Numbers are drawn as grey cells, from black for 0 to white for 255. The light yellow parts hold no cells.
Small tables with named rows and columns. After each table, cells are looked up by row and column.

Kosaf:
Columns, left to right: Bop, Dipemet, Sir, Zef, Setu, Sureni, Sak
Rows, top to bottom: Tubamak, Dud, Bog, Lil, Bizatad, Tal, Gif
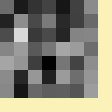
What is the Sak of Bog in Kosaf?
134
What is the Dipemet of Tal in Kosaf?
39
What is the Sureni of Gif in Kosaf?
85
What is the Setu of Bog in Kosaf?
37
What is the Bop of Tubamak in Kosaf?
108
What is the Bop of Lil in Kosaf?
133
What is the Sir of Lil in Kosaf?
89
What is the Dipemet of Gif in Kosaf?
22
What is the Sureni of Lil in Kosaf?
156
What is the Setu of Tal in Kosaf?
155
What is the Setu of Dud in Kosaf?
41
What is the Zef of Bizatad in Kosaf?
2
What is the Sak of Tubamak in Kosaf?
139
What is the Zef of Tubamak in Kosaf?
67
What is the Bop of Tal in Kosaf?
139
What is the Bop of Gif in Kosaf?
136
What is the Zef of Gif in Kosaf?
94

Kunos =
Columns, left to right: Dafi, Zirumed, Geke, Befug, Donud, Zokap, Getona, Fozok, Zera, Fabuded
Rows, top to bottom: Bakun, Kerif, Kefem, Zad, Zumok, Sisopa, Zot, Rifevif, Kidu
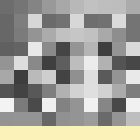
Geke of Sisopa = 186
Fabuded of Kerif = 116
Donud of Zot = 177
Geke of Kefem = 148
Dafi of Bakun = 109
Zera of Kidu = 148
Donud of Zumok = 94
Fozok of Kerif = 113
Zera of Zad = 148
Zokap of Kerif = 215
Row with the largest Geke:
Zad

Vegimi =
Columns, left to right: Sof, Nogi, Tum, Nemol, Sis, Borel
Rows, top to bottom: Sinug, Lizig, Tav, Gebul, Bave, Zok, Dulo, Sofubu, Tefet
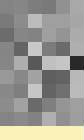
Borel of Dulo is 186
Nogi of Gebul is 100
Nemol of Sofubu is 127
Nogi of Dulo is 127
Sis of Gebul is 106
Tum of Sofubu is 106
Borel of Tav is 171
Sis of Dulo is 112
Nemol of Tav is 160
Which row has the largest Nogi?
Bave

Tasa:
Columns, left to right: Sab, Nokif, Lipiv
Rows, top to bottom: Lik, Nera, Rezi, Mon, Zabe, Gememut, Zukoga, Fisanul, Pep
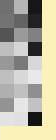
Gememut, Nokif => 216
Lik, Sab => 112
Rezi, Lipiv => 129
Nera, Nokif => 100
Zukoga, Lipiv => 143
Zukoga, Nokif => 192
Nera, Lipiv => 33
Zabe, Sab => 152
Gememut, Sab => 191
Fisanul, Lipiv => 194
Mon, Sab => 190
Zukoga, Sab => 175
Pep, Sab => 227
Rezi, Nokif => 154
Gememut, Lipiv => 233
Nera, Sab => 115
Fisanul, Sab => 147
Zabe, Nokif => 121
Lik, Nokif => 181
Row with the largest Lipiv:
Gememut

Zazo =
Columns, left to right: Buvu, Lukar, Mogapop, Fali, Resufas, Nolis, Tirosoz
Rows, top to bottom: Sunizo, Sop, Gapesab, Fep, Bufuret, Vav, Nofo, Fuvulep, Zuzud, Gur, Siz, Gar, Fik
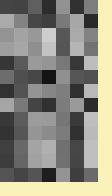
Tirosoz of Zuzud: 190
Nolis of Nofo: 48
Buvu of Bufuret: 54
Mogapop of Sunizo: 95
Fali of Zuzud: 154
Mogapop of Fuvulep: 68
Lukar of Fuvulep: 121
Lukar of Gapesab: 163
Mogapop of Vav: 71
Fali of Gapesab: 205
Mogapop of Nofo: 148
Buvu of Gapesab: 148
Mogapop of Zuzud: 156
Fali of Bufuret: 149
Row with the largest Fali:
Gapesab

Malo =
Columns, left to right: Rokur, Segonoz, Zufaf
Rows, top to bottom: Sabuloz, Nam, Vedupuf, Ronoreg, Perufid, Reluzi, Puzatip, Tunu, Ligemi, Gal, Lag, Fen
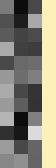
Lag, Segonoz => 72
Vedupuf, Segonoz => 67
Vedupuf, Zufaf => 75
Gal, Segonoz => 23
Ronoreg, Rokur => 170
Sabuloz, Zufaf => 73
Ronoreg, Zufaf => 61
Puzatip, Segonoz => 72
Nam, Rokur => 80
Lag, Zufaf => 101
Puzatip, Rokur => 170
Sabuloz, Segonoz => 12
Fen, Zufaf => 100
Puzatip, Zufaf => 52
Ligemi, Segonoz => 12
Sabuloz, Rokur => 123
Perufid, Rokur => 73
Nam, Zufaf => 168
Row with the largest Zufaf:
Gal

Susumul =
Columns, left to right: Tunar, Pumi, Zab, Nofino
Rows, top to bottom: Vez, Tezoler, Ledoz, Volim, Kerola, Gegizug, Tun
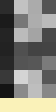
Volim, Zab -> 67
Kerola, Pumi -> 84
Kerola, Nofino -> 123
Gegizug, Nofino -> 87
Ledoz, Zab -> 164
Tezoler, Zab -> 173

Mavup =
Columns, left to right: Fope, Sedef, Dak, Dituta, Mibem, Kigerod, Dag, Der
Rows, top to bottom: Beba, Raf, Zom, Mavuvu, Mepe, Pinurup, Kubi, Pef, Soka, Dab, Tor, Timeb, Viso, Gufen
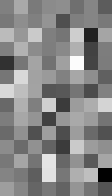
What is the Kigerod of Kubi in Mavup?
117
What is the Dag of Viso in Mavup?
191
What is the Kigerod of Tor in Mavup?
202
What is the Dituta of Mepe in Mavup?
114
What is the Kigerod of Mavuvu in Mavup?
176
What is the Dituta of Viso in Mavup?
226
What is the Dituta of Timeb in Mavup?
228
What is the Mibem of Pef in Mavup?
59
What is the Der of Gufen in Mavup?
83
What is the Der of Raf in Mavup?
121
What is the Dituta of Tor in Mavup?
99
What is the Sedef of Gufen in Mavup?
134
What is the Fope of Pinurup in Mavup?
118

